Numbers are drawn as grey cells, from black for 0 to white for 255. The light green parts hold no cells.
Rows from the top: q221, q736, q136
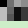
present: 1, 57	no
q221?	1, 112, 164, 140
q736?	189, 100, 14, 57
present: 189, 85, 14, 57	yes

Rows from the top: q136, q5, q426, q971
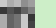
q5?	55, 83, 67, 99, 127
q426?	172, 99, 115, 201, 55

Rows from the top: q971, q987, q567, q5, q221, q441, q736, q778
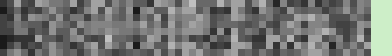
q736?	26, 66, 104, 52, 79, 66, 104, 146, 104, 92, 52, 79, 132, 162, 79, 162, 120, 92, 146, 26, 132, 146, 92, 92, 178, 132, 162, 162, 92, 120, 52, 66, 52, 162, 162, 146, 66, 66, 162, 52, 146, 52, 162, 120, 178, 120, 146, 38, 120, 92, 132, 92, 162
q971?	52, 79, 162, 79, 66, 162, 146, 120, 120, 104, 162, 66, 104, 162, 162, 79, 132, 104, 132, 92, 92, 52, 162, 146, 132, 79, 146, 192, 104, 104, 104, 178, 120, 162, 162, 79, 132, 178, 104, 38, 132, 66, 79, 52, 132, 52, 92, 66, 79, 132, 79, 132, 120
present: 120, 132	yes
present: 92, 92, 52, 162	yes

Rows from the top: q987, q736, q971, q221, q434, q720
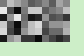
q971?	24, 148, 231, 107, 24, 40, 148, 80, 92, 54
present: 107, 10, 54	no
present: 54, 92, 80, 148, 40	no
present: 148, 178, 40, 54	no
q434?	216, 68, 24, 148, 190, 202, 68, 107, 107, 178

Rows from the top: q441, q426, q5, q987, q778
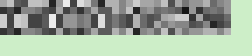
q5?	205, 67, 205, 193, 67, 67, 91, 235, 67, 150, 150, 119, 134, 67, 221, 91, 119, 91, 67, 178, 107, 79, 91, 166, 178, 205, 205, 52, 166, 67, 79, 79, 107
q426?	52, 79, 37, 134, 134, 119, 79, 67, 166, 67, 107, 52, 107, 166, 91, 91, 178, 134, 193, 37, 134, 150, 107, 119, 107, 91, 22, 150, 52, 107, 119, 107, 150
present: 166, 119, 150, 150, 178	yes

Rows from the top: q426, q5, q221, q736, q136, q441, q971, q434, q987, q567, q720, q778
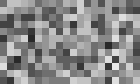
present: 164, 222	yes
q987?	179, 95, 41, 123, 179, 95, 179, 179, 95, 95, 95, 83, 111, 83, 149, 222, 67, 194, 123, 111
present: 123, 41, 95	yes
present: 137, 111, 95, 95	yes

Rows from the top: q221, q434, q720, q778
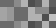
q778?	107, 107, 138, 164, 78, 93, 178, 93
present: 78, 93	yes

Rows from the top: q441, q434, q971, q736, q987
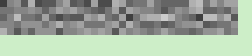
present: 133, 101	yes
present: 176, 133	yes
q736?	133, 133, 117, 146, 146, 146, 117, 146, 176, 133, 146, 162, 117, 117, 117, 146, 162, 101, 176, 133, 101, 101, 117, 88, 101, 133, 146, 146, 162, 88, 101, 117, 117, 146
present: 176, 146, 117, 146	no
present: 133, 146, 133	yes
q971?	101, 133, 188, 117, 117, 101, 162, 101, 75, 101, 88, 88, 162, 146, 176, 117, 101, 162, 63, 117, 162, 176, 176, 204, 176, 133, 117, 101, 63, 188, 188, 146, 176, 88
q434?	117, 117, 133, 133, 146, 133, 101, 133, 162, 146, 162, 133, 117, 101, 88, 117, 162, 88, 162, 146, 133, 133, 117, 88, 117, 146, 133, 162, 176, 101, 101, 117, 101, 146

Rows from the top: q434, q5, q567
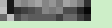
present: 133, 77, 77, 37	yes
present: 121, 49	yes
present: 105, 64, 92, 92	no
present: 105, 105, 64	yes
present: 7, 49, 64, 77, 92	no
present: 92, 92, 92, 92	yes

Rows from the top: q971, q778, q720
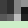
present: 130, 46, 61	no
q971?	61, 46, 130, 146
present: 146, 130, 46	no

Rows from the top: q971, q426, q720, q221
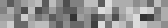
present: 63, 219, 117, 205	yes
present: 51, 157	yes
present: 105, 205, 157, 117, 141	yes
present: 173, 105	no
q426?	129, 173, 129, 78, 189, 78, 105, 157, 117, 91, 91, 141, 157, 141, 219, 205, 117, 173, 205, 173, 219, 205, 117, 173
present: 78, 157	yes

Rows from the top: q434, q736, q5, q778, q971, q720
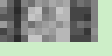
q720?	99, 85, 42, 99, 197, 197, 129, 142, 183, 183, 69, 69, 69, 129
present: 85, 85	yes
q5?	85, 85, 54, 113, 197, 183, 129, 142, 183, 183, 69, 69, 54, 129
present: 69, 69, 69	yes
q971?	69, 99, 69, 142, 168, 155, 168, 155, 183, 183, 85, 85, 54, 142

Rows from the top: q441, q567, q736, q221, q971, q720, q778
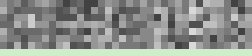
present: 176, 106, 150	yes
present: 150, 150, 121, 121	yes

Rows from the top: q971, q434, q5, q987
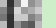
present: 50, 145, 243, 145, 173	yes
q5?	117, 50, 202, 202, 131, 157
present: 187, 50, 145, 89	no
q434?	131, 65, 215, 157, 173, 202

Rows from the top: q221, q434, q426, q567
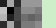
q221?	32, 168, 44, 152, 152, 152
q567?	44, 168, 58, 123, 123, 139
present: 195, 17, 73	no
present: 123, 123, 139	yes

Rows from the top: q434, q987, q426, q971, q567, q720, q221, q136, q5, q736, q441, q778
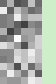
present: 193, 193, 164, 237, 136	no
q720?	108, 123, 251, 151, 164, 209

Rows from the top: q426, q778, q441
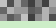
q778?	103, 179, 154, 154, 91, 103, 179, 141
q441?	154, 91, 117, 194, 64, 141, 179, 79
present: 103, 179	yes
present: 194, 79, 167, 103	yes

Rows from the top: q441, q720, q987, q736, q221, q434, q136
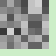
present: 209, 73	yes
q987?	179, 85, 166, 154, 111, 111, 154
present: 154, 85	no
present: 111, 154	yes
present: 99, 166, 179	yes
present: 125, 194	no
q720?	140, 125, 140, 85, 194, 194, 85

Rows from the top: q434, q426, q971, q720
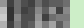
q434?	149, 65, 110, 78, 65, 110, 78, 94, 94, 110
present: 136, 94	yes

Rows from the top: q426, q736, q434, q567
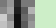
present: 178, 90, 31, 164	no
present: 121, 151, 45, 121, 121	yes
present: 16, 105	yes
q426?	121, 151, 45, 121, 121
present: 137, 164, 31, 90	yes
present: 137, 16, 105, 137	yes
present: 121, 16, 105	no

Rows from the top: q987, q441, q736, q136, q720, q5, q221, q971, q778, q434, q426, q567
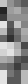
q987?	197, 145, 117, 89
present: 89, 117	no
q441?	37, 157, 170, 132
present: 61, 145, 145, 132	no
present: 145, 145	yes

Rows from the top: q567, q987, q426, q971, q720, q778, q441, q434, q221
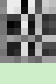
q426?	104, 62, 62, 205, 47, 176, 47, 62
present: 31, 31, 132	no
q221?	132, 132, 116, 144, 116, 104, 160, 160

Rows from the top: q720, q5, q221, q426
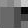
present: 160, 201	yes
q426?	105, 105, 77, 118

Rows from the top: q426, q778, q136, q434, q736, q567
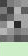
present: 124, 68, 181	yes
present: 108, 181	no

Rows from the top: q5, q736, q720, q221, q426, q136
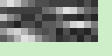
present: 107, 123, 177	yes
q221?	78, 64, 36, 78, 78, 51, 91, 91, 107, 151, 209, 224, 177, 123
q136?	91, 123, 177, 224, 209, 151, 107, 91, 51, 64, 78, 36, 78, 51
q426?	151, 193, 209, 177, 123, 91, 78, 91, 36, 78, 36, 51, 36, 91
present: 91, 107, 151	yes
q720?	193, 139, 107, 51, 51, 91, 51, 51, 91, 51, 51, 36, 64, 36

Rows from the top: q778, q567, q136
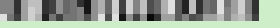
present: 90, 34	yes
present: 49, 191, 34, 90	no
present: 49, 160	yes
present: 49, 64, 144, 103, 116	yes

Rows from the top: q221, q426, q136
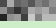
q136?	36, 144, 156, 63, 200, 128, 185, 185
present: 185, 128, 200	no
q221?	75, 171, 99, 112, 87, 128, 112, 144
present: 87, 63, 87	no

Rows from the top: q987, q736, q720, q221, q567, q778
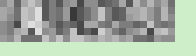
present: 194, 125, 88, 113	no
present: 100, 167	yes
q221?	141, 125, 73, 194, 222, 206, 167, 125, 88, 113, 100, 73, 167, 167, 125, 113, 167, 125, 125, 100, 113, 194, 125, 113, 125
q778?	154, 141, 181, 113, 113, 113, 194, 154, 194, 141, 194, 194, 167, 154, 181, 167, 181, 154, 167, 113, 113, 100, 154, 141, 141

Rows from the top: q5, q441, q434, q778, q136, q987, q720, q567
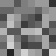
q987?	126, 192, 114, 74, 114, 126, 167, 61
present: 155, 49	yes

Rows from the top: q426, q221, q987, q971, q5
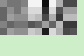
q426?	143, 117, 117, 130, 244, 244, 15, 244, 174, 73, 73
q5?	101, 158, 143, 143, 202, 187, 29, 217, 174, 73, 85
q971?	130, 101, 117, 117, 85, 101, 158, 101, 187, 57, 57

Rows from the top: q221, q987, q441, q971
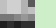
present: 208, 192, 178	no
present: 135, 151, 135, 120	no
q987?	192, 208, 208, 178, 192
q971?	32, 48, 32, 48, 48
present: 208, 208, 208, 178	no
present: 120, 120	yes

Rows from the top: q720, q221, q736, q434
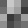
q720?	97, 201, 172, 85
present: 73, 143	no
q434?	143, 73, 97, 112
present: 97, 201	yes
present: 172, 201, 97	no

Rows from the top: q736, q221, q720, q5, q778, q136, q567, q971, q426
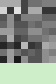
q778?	156, 156, 100, 100, 142, 142, 113, 100
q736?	170, 170, 170, 68, 113, 113, 126, 126
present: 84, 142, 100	no
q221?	211, 53, 225, 68, 170, 170, 53, 53
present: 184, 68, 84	no
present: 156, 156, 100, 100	yes

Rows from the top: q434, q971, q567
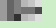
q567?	155, 101, 49, 183, 197, 222
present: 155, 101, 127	yes
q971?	155, 101, 127, 115, 115, 74
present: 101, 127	yes
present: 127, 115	yes

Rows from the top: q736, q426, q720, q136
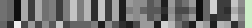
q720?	113, 101, 15, 169, 61, 169, 113, 125, 61, 125, 196, 125, 181, 46, 196, 61, 169, 30, 154, 140, 154, 88, 113, 30, 154, 88, 113, 154, 15, 101, 46, 61, 61, 196, 140
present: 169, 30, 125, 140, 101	yes

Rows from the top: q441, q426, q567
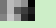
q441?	117, 186, 171, 143, 3
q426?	117, 186, 89, 62, 30

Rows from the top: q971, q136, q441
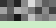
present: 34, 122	no
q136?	162, 95, 177, 162, 122, 65, 138, 65

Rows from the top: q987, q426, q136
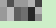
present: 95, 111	yes
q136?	153, 190, 95, 111, 39, 137

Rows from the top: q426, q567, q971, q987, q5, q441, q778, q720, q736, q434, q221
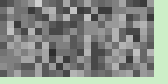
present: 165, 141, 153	no
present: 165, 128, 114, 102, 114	no
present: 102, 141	yes
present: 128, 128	yes
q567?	114, 165, 114, 114, 59, 88, 165, 179, 88, 72, 193, 59, 72, 153, 59, 59, 128, 128, 141, 141, 141, 102
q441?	128, 114, 165, 114, 141, 153, 114, 128, 128, 153, 88, 114, 179, 114, 141, 102, 179, 102, 179, 59, 153, 102

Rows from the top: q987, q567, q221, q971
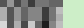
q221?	174, 85, 149, 101, 133, 133, 60, 117, 174
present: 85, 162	no

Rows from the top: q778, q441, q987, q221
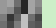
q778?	152, 164, 111, 38, 164, 139

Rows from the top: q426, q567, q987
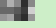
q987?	149, 164, 74, 46, 149
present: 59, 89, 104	no
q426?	120, 176, 136, 46, 136
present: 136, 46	yes

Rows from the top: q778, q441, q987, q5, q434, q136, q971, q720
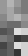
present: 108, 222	no
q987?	136, 166, 180, 152
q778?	152, 180, 152, 122
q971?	69, 96, 222, 208

